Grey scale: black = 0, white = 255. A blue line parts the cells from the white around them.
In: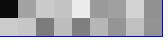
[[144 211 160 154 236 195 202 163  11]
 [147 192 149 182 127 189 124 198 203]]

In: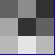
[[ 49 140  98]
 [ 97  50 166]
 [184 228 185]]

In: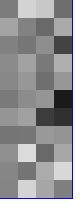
[[110 200 211 124]
 [170 105 130 164]
 [ 67 142 118 129]
 [175 121 162 139]
 [151 111 151 136]
 [ 26 149 140 122]
 [ 48  60 161 149]
 [148 153 118 117]
 [167 105 220 144]
 [216 172 116 134]
 [127 166 212 132]]

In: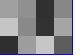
[[135  48 144 159]
 [165  50 137 197]
 [ 93 198 157  47]]

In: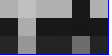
[[176  25 175 176 192 175]
 [ 24  23  25  24 172  26]
 [ 36 109  36  36 150  39]]

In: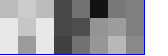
[[128 120  19 114  72 187 203 187]
 [128 156 148  78  72 232 198 232]
 [137 184 150 114  64 232 155 232]]
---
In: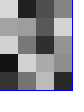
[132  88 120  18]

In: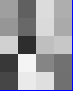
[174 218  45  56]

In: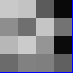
[  9 197 203 107]

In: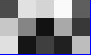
[ 94 169  63]

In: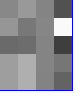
[ 81 134 109 158]

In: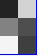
[211 130]

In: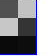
[194 199]
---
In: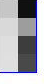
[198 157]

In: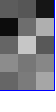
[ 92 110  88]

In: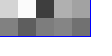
[212  94]

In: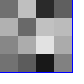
[112 105 226 129]

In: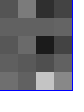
[84 97 27 97]

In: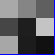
[169  30  17]
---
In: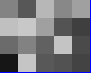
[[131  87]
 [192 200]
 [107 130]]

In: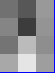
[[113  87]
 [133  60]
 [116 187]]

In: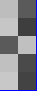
[[189  90]
 [198  62]
 [ 90 192]]

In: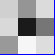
[[208 149]
 [217  26]
 [153 246]]

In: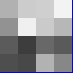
[[177 204]
 [146 240]
 [ 91  61]]

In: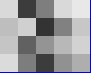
[[217  60]
 [190 208]
 [197  97]]

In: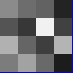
[[139 109]
 [ 84  55]
 [177 101]]

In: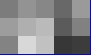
[[124 147]
 [157 175]
 [131 216]]

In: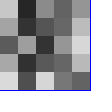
[[199  38]
 [164  51]
 [ 91 158]]
